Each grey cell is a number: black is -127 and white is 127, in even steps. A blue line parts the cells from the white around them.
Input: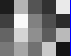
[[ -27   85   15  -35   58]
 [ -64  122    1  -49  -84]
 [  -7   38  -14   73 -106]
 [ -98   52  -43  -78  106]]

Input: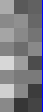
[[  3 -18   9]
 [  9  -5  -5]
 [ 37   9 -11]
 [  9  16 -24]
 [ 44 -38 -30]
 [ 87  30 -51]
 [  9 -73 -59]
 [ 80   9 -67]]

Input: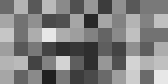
[[ 70 -13  45 103  45  30   2 -27  10  64 -13 -13]
 [ 38 -13  16 -53 -47  38 -87  38   2  52   2  64]
 [ 38 -27  10 -95  -6 -67 -53 -21  30  77 -21 103]
 [ 30 -39  -6 -60 -81 -73 -81 -33 -60  16 -33  45]
 [-21  52 -39  58  10 -47  23 -67  16 -39  -6  -6]
 [ 52  58 -60   2  83 -33 -81  23 -47  83  52  64]]

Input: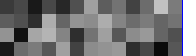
[[  19 -110   38   52    4  -81  -12   32  -40   12   25  -26  -47]
 [-102  -19   -4  -40   32  -61   12   19   25  -81  -55 -117  -40]
 [ -34  -47  -81   45  -26   19   12   45    4  -19   -4  -26  -12]
 [ -69  -55 -102  -55  -88  -47   32  -34  -12  -61  -19   65   -4]]

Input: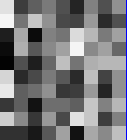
[[ 117  -11   70   17  -54  -60   25  -85  -47]
 [ 104  -32  -17   17  -72  -66   25  -91   17]
 [  97  -66  -32   -5  -47  -91    1  -47   17]
 [-116   47  -39    9   33  117    9   33  -24]
 [  85  -85  -54   -5  -39  -85   63  -60   17]
 [  78    9  -72   25  -54   97   70  -66    1]
 [-124  -47  -97  -24   63  -11   47   55   55]
 [ -78  -78 -103  -39   33 -109   40    9   63]
 [ -72  -32 -109  -17  -17  -32   70    1   55]
 [ -97   40 -116    1  -11   91   55   -5   33]]

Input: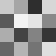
[[-38 115 101   9]
 [ 45 -60   3 -74]
 [-25  52 -11  95]
 [ 74  38 -81  87]]

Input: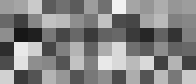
[[ -82  105   81  -57    0   52  -29   45   89  -15  -36   14  -29  -23]
 [  29   37   74  -36  -15  -36   29  -15  113   37   22   45   22   29]
 [ -51   97   14    7  -43   66    0  105   89   58   89  -63   52  -63]
 [ -23  -63    7   66   58   14   -7   66  -51  -57   37   58    0    7]
 [  81  -69  -43   52   22  -43   -7   14  -51   45  -43   58   -7   74]
 [  14 -104  -96   -7  -57  -23  -69  -29  -23  -69  -89  -29  -76    0]]
